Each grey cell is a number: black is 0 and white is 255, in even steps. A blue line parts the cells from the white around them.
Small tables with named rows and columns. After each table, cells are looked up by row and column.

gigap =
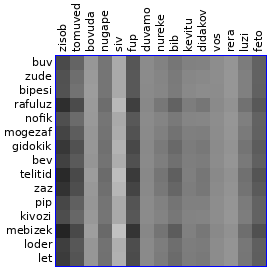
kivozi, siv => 169
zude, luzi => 128
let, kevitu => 124
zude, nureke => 133
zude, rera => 150
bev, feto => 96
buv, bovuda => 151
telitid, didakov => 118
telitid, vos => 137
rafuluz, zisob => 46
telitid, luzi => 112

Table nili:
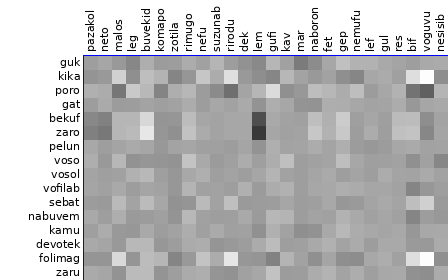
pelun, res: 167
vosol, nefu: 175
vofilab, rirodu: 158
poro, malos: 118
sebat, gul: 169
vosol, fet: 170
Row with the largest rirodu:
folimag

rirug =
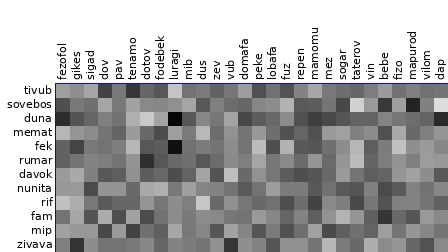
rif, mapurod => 131
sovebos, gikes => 121
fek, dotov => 87
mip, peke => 86
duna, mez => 73
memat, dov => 117
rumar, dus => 87
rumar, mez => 106
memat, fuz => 81
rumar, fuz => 137
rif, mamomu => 67
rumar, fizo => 147
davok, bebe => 100
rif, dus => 198
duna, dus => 135
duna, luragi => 6
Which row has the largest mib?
sovebos

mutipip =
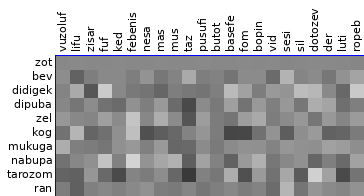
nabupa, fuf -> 195
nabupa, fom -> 153
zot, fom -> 137
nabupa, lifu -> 135
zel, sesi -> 139
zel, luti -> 133
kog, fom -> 71
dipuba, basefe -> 159
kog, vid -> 147
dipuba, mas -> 153
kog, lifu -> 181
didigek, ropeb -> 201
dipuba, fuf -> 114
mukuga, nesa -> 128
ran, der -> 138
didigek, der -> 137
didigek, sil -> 188
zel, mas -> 173
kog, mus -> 104
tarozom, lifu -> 97
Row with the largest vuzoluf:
mukuga

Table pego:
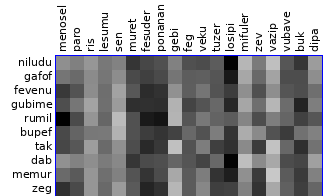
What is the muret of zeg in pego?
90
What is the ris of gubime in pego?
163
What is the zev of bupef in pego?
138
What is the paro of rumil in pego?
75
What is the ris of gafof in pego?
139
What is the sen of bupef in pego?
178
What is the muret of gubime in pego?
47
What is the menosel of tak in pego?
71
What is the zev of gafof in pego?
105
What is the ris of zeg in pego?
150
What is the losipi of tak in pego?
49
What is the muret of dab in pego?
54
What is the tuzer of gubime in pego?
104
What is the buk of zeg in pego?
63
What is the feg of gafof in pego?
93
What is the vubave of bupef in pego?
59
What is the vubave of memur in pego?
91

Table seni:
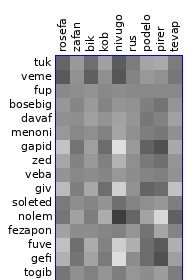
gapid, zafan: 115
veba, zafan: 136
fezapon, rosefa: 162
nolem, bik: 126
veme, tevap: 119
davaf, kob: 147
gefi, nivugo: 221
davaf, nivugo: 162
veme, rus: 132
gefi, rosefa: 177
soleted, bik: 133
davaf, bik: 160
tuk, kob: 160
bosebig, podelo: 127
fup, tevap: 137
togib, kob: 149
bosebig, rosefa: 151

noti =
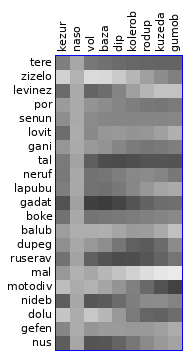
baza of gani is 147
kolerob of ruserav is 78
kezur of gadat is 82
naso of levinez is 170
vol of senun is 138
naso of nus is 166
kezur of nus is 93
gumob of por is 123
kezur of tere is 127
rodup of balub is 156
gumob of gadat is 111
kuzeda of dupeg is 107
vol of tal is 94

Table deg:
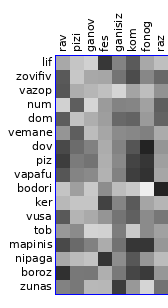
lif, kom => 90
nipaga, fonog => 150
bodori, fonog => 238
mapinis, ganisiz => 114
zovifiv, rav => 89
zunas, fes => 183
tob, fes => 209
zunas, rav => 130
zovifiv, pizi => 199
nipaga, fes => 52
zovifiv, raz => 104
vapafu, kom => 62
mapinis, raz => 151
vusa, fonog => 139
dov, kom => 85
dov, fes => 172
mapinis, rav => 73
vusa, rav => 89

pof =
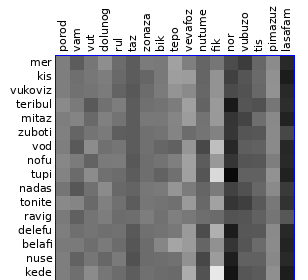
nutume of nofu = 92
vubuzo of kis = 85
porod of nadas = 117
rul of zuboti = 94
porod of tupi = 131
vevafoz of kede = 172
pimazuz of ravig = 117

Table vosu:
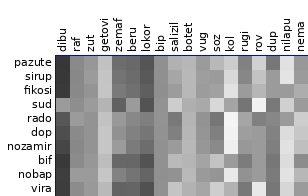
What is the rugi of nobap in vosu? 146
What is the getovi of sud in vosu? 180
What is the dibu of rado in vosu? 87
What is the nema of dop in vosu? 199
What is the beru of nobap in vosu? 116
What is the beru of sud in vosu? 155
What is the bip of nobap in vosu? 144
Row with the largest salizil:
sud

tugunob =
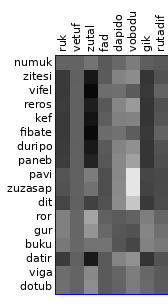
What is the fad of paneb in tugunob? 87
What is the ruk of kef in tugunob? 58
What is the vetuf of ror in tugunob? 102
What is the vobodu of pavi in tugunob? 229
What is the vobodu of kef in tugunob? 130
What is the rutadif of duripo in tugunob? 83
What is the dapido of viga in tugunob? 101
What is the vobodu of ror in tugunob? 98
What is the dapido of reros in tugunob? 134
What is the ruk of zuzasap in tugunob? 82
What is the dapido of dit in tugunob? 140

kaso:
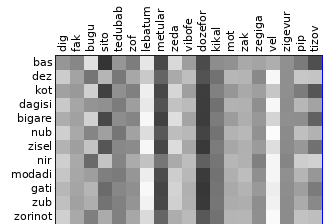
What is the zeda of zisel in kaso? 220
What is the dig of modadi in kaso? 198
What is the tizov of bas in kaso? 79
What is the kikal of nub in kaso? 115
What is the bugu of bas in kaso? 224
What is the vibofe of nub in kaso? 184
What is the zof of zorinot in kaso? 167
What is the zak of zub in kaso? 174
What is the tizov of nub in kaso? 178
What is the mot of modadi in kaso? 175
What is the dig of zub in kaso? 192
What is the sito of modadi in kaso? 127
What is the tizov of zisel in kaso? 113
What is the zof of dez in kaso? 167
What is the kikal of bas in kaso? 141
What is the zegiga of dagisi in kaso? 143
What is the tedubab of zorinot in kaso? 128
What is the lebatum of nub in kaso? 221
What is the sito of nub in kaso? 160

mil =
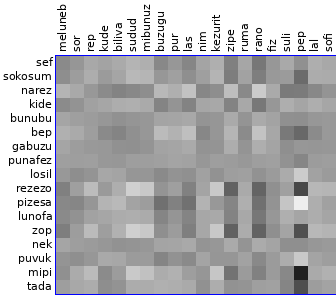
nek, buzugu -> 164
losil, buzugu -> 138
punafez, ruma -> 152
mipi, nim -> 150
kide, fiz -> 151
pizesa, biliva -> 185
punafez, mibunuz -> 158
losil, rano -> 146
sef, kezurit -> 175
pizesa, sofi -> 161
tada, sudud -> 172
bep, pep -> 104
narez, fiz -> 170
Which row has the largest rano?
narez

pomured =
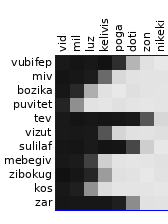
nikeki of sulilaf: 231
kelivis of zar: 23
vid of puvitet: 36
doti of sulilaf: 71
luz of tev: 23
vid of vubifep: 25
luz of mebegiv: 65
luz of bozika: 174
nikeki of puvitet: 228
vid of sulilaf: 22
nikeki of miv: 227
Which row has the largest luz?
puvitet

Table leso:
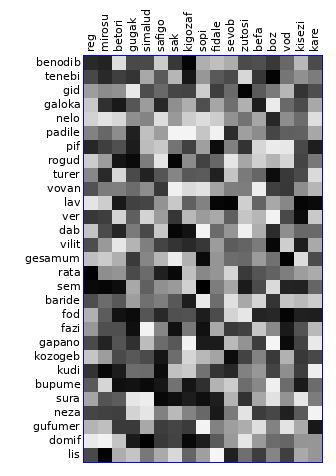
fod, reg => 177
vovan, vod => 56
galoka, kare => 168
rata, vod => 126
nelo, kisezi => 108
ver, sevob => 95
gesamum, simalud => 134
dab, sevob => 149
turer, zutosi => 122
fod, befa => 36
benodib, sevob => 173
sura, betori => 92
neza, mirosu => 65
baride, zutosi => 168
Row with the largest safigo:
rogud

